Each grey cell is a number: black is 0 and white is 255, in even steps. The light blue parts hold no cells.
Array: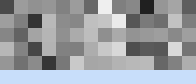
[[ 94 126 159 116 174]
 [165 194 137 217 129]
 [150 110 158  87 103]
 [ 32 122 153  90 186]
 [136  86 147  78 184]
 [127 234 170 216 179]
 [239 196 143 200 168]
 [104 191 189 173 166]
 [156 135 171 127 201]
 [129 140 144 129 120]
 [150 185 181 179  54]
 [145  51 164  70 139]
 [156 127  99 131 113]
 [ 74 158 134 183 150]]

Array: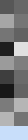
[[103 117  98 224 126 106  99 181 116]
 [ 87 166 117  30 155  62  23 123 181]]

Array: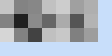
[[175 179 157]
 [160  85 128]
 [205 171 200]
 [193 102 192]
 [135 139  66]
 [131  32 130]
 [197 130 214]]

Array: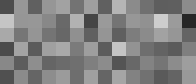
[[140  39 100 127 158 153]
 [ 95 155 150  91 140 100]
 [ 94 205 162  99 117  90]
 [112 145 139 110 131 113]
 [139 151 125 147 104 130]
 [181 116  95 196  84 165]
 [ 96 154 149  92 140 101]
 [159  69  96 158 127 160]
 [115 178 144 123 111 110]
 [162 105 103 169 107 155]
 [150 136 116 160 101 141]
 [ 96 151 149  91 142 101]
 [151 150 118 164  93 139]
 [ 77 197 169  75 136  80]]

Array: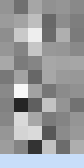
[[137 126 123 137 166 152 145 114 149 153 174]
 [149 141 175 150 164 154 139 148 132 139 108]
 [145 104 107 152 167 167 118 195 123  87 193]
 [166 190 238 198 133 103 162  95 167 218  51]
 [112 163 201 132 123 162 247  36 217 212 132]
 [148 155 142 150 168 120 137 129 134 150 157]]

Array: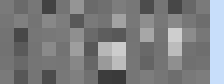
[[122 109 119 110 114 125]
 [103 119 140 114 112 121]
 [ 71 137 206 188 143 110]
 [117 120 117 115 116 118]
 [ 76 142 167 105 100 125]
 [119 120 116 117 118 118]
 [125 162  88 204 188  58]
 [111 116  93 183 154  60]
 [106 122 106  88 102 112]
 [149  88 143 158 135 128]
 [116 125 122 115 118 120]
 [ 66 136 120 138 119  76]
 [119 116 118 116 117 117]
 [106 128  72  90 105  87]
 [122 118 115 114 116 122]]

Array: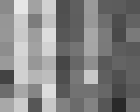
[[ 84  99 122  89  96  97  89 107]
 [ 92  77  73  93 100  80  71  41]
 [ 93 110 123 122  89  95 103  86]
 [154 152 167 166 142 200 114 131]
 [ 95  94  95 116 103 120 114 107]
 [ 79  81  87 102  70  78  88 129]
 [209 193 221 210 175 189 221 199]
 [162 124 157 162 151 182 133  86]
 [231 204 201 214 207 209 167 203]
 [138 150 151 141 154  67 108 168]]

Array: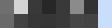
[[ 50  67]
 [139  70]
 [ 57  57]
 [ 39  54]
 [ 57  55]
 [212  67]
 [111 106]]

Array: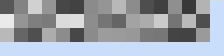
[[179  78 154]
 [ 57 186  67]
 [143 116  68]
 [ 64 203 119]
 [ 78 172 121]
 [140 163 152]
 [184 101 155]
 [149 117 156]
 [139 141 139]
 [ 66 221  71]
 [ 71 219 140]
 [149 123 172]
 [209 127  79]
 [131 149 102]
 [ 87 234 185]]
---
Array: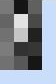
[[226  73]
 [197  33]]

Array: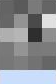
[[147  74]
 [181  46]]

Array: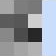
[[ 87 207]
 [ 76  39]]

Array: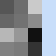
[[114 139]
 [151  17]]

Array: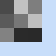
[[119 191]
 [ 42  41]]

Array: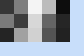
[[ 60 215]
 [161 209]]

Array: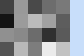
[[155 187]
 [137 108]]

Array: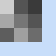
[[118  84]
 [160 108]]
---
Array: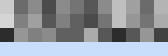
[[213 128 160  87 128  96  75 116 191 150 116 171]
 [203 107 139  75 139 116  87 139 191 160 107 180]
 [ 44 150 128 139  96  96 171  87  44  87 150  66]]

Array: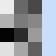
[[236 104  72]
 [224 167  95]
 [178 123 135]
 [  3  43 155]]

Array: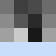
[[160 202  24 160]
 [139  86  42 128]
 [116  63  74 107]]

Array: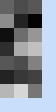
[[182 214 118]
 [140  35   4]
 [ 99  76  87]
 [ 87  76 129]
 [ 46 172 192]
 [ 35  56  65]
 [ 15 109 150]]

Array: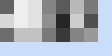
[[215 238 226 144  38 205  80]
 [109 194 194 121  57 132 153]
 [ 99 238 226 132  90 185 121]]

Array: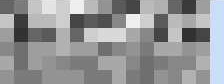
[[197  59 186 186 206  69  90  79 135 238 206  90 186 168 197]
 [168 111 158 147 135 123 123 168 168 135 111 123 135 135 177]
 [158  50 101  90 177 101 206 217 217 168 135  69 197  50  69]
 [147 123 123 147 147 147 123 123 168 123 111 147 135 177 147]
 [135 111 158 158 177 158 158 111 135 147 123 168 168 147 158]
 [101 123 197 228 206 238 186 147  90  69 186 177 101  59 158]]

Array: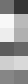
[[248 186]
 [237 176]
 [207 217]
 [134 124]
 [113  53]
 [ 92 103]]

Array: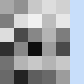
[[221  74 135 180 125]
 [168 145 200 221 209]
 [125 221 241 189 231]
 [114 180 200 180 200]
 [105  35  94 105 156]
 [ 47 135  14 156  74]]

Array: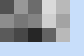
[[141 119 131 207 163]
 [ 90  71  38  99 185]
 [ 81 152 108 218 185]]
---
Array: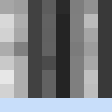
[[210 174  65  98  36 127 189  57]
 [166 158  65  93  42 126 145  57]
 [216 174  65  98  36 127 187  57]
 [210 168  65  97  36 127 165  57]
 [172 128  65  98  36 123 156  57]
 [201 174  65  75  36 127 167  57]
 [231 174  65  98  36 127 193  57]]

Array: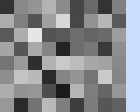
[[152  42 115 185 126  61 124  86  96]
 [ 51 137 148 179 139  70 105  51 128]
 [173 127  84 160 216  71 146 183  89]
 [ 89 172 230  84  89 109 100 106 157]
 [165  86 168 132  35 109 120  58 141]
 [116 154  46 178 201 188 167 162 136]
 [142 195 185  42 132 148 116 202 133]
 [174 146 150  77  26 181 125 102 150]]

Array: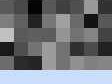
[[108  42  37 156 114 144 128 133]
 [ 90  73   4  87  64  79 153  50]
 [125  96  34 119 160 106  19  88]
 [192  90  95  93 149 114 132  67]
 [ 26  79 115 156 114  48  76  34]]

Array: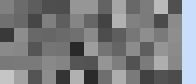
[[197 162  84 141  52 177  42 111 173 122  65  82  76]
 [128 107  93  78  77 150 150  99 166 104 124 186  80]
 [112 104  70 127  94 133 102  67 178 129 123  75 139]
 [ 57 141 104 102 106 112 138  77  94 119 142 122 142]
 [138 135  85 117 115  41 158 116 101 140  94 149 139]
 [121 122 122 137 132  85  83 149 126  82 123 174 136]]

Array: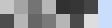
[[ 77 182 102 122 182  74 221]
 [198 164 116 182  49  54  69]]

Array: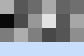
[[124 173 127  72  85 142]
 [176  87 107 169 100 111]
 [  9  75 152 226  87 167]]
